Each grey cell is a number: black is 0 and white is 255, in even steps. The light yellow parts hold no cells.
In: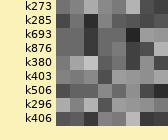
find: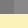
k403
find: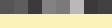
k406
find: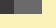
k693
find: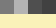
k273
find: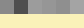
k403

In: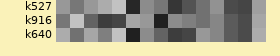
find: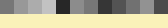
k527
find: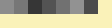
k527
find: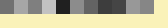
k640
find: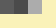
k640

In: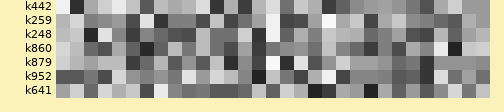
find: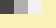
k952
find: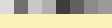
k442
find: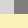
k259

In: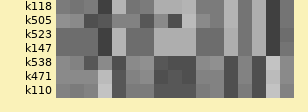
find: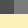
k110
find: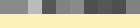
k471
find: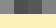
k505

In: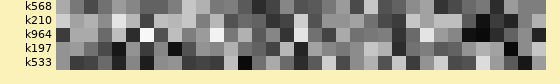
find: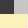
k210
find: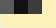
k210
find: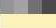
k210

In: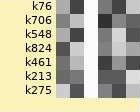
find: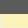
k213
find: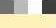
k461
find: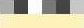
k76
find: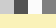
k275

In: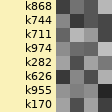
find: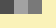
k282
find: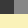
k626
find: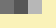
k868
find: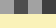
k170

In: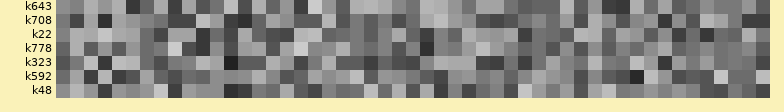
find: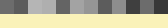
k22
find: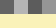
k643
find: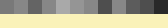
k592

